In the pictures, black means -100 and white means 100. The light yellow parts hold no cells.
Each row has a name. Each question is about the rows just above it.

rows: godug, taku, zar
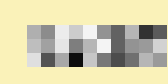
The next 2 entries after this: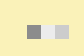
[91 15]
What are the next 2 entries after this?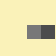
[-12  43]
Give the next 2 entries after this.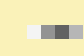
[-61 -29]

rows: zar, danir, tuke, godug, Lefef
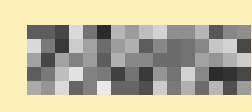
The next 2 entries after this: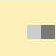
[ 38 -15]
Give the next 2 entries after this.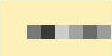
[ 38 -27]
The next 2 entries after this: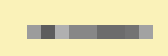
[17 38]
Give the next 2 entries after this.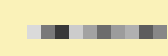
[-15 -10]
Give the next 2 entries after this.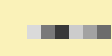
[22 38]

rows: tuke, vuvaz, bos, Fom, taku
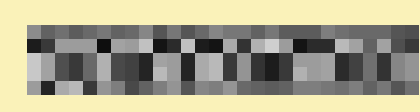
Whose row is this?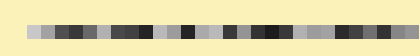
Fom
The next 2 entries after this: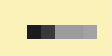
[-66 -49]
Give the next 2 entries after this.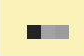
[-72  33]
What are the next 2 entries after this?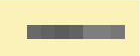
[-12  -1]

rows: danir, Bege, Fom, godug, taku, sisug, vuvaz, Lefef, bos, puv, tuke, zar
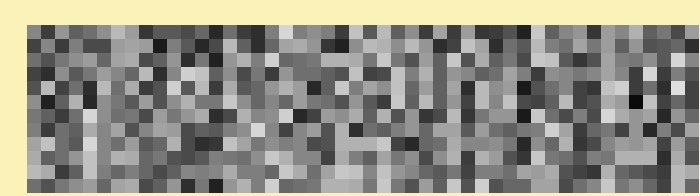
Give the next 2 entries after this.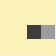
[-58 -53]
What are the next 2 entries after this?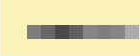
[-1 -1]
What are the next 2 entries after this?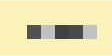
[-1 39]
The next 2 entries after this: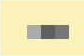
[-42  56]
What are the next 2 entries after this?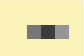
[-13 -13]
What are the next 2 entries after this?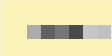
[-30 -58]

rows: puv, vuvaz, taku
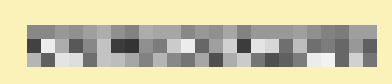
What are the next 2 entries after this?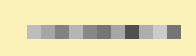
[-37 -25]
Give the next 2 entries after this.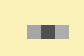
[59 -8]
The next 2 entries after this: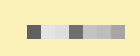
[ 2 42]

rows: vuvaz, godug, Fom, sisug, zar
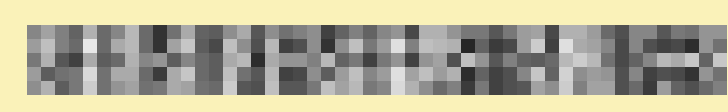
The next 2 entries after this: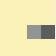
[  5 -17]
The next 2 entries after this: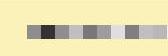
[ 39 -70]
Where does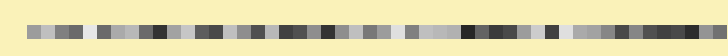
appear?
godug
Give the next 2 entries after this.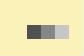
[-22  65]
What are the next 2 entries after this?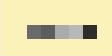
[33 16]
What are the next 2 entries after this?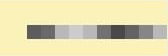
[33 55]
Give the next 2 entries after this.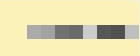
[-32 -32]

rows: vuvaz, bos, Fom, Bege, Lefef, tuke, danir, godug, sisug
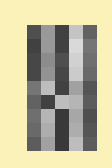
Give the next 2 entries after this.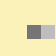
[-49  26]
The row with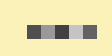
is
vuvaz
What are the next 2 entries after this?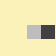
[ 26 -33]
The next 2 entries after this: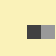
[-49  70]
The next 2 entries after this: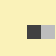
[ 42 -28]
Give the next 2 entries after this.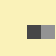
[-44  59]

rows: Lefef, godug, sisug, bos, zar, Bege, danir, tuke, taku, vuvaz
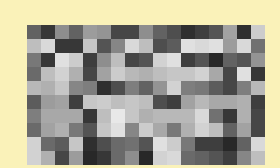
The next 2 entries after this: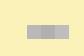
[55 55]
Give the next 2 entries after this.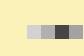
[60 44]
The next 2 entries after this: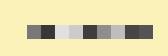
[65 76]
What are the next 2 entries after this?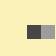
[-69 -57]
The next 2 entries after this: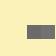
[-34  76]

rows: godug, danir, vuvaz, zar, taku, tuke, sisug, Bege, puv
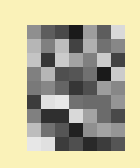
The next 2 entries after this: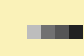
[12 28]
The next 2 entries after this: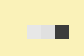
[-38 -68]
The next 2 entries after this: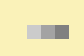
[ 59 -48]
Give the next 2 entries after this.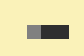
[70 28]
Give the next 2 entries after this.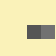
[-80  59]

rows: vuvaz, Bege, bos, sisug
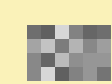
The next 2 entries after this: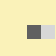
[  2 -20]
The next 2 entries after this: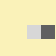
[ 2 18]
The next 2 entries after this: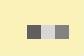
[-20 -14]
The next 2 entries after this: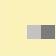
[41  7]
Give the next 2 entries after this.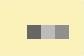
[18 18]
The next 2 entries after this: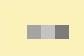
[41  7]
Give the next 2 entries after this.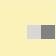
[-20 -14]

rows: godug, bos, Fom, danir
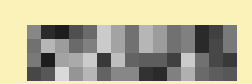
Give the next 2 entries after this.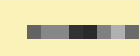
[-27 -32]
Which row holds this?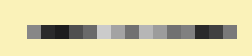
godug

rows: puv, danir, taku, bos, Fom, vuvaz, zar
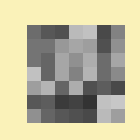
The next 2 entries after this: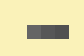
[-43  46]
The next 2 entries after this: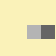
[ 36 -37]
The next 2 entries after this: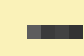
[51 56]

